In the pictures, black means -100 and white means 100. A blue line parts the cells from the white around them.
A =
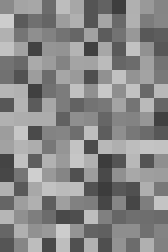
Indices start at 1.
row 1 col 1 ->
8
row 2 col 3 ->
-12
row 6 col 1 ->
-11
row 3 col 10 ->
19
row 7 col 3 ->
-50
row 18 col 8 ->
-38
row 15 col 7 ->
-1
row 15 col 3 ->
38
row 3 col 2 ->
-8
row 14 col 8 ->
-53
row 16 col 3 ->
-1
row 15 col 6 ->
1
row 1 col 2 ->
29
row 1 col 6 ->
31
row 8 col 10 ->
-9
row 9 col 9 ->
4
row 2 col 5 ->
23
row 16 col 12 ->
-16
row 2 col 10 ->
39
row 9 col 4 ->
35
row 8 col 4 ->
31
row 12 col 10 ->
44
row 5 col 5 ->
3
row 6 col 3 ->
23
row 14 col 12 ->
-6
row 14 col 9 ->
-31
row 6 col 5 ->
30
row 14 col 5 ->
47
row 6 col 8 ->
14
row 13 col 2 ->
-8
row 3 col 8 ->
-28
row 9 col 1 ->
39
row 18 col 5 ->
49
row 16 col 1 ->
43
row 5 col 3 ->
33
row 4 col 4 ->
17
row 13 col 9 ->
13
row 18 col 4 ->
-43
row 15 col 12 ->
54

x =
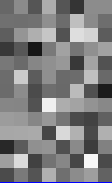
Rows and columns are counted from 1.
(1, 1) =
-19
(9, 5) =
-8
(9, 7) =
-48
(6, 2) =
59
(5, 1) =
-6
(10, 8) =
38
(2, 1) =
-12
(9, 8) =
-25
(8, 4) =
88
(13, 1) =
-41
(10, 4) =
-45
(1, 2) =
9
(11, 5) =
-37
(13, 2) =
-4
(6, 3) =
-28
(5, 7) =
29
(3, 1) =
-26
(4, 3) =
-83
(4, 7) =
13
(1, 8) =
10
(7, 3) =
-41
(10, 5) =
70
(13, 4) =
38
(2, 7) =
8
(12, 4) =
-10
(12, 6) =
-45
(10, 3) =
33
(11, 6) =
8

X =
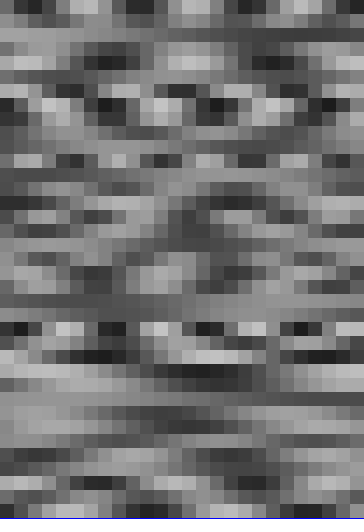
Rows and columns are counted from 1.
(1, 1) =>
-17
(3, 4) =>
23
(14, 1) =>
-40
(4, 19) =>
-49
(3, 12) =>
-17
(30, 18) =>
5
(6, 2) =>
-25
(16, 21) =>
-52
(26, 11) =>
-31
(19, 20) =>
12
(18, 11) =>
-27
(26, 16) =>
51
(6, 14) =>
11
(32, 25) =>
-27
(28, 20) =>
-26
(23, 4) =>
-9
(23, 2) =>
5
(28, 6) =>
35
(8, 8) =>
-77
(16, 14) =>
-51
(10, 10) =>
-38
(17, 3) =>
-50
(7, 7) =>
-39
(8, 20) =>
52
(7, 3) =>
16
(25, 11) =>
-15
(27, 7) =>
25
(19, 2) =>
-6
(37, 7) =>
29
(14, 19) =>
-20
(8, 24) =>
-78
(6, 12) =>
14
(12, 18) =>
-57
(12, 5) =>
-48
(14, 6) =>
7
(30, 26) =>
-17
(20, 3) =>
29
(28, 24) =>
28
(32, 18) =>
4

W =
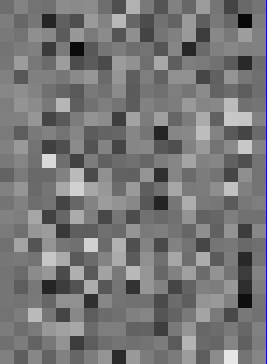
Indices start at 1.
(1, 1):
-14
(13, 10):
-24
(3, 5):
-29
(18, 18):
-18
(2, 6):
-39
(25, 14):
41
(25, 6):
-53
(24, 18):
-19
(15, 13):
-7
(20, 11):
18
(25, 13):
-29
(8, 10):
-28
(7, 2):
11
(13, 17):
-46
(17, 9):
-17
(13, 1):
-22
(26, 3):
6
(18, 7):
64
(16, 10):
-40
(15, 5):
-47
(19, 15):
35
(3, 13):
0
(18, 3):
-34
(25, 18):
-25
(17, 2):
-13
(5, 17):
-29
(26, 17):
80
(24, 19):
1
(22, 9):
-10
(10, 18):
-46
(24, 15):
-19
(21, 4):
-71
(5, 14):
-1
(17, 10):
17
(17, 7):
-27
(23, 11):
4
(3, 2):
-10
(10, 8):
-22

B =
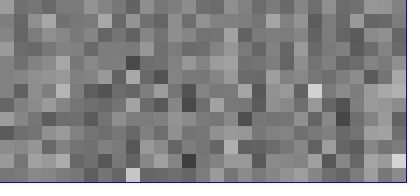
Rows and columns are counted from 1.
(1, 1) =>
22
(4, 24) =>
-4
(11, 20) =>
-15
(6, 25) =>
-1
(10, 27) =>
24
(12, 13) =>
4
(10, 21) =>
3
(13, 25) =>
-20
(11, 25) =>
-21
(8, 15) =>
-14
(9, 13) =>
15
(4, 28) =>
3
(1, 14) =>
10
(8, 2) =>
0
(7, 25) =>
8
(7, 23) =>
63
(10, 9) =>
-7
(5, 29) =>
13
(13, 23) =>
5
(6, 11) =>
-18
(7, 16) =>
-5
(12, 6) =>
-19
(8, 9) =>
-10
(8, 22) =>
-13
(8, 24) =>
-21
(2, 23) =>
-27
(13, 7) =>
-26
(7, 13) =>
-8
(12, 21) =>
6
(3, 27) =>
8
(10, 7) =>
-9
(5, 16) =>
22
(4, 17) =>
18
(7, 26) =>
-2
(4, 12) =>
-12
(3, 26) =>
-29

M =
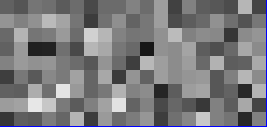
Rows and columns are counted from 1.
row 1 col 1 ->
-24
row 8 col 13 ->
-19
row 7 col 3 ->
36
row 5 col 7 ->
-32
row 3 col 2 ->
41
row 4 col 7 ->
43
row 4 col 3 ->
-75
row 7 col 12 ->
-71
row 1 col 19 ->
-47
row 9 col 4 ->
-3
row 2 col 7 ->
-53
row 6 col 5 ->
-4
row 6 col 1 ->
-51
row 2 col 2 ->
1
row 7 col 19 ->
41
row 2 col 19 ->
-7
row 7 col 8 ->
-6
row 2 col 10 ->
-22
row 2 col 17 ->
-13
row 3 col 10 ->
-8
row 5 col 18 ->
-24
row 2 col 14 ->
-27
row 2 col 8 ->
-11
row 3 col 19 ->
17
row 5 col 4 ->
17
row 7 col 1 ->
-24
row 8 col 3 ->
81
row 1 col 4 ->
-13
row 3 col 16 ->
7
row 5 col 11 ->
44
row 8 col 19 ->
-47
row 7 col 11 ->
10
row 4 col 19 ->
9
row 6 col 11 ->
-23
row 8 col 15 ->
-56

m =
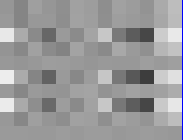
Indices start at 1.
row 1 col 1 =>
18
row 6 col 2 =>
34
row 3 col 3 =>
8
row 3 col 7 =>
29
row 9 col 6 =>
26
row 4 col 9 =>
32
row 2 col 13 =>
47
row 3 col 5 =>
21
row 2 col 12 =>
31
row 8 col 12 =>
58
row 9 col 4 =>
17
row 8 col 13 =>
81
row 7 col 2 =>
6
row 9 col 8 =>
12
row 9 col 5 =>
11
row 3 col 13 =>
83
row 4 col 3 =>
26
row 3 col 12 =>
60
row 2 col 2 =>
4
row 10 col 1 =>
21
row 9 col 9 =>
27
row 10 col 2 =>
21
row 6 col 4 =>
-23
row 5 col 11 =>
24
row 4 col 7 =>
15
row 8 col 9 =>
-6
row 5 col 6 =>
20
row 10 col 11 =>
22
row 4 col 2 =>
7
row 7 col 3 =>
21
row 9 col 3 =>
25
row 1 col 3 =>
25
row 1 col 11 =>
15
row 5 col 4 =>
23
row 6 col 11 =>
-52
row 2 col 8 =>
12
